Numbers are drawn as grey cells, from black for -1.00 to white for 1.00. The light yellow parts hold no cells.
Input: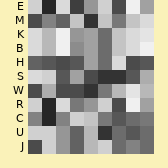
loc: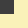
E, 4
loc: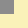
B, 4

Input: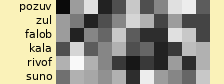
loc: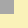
suno, 3
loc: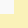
rivof, 2
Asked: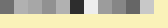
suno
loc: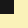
rivof, 6
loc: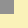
suno, 4
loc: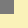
zul, 2
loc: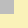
kala, 10

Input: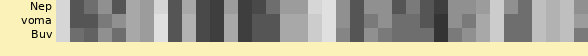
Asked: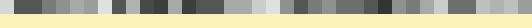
voma
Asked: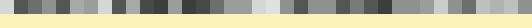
Nep
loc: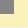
Buv, 21
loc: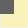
Buv, 3

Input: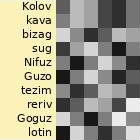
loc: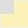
lotin, 6
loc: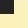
Guzo, 5

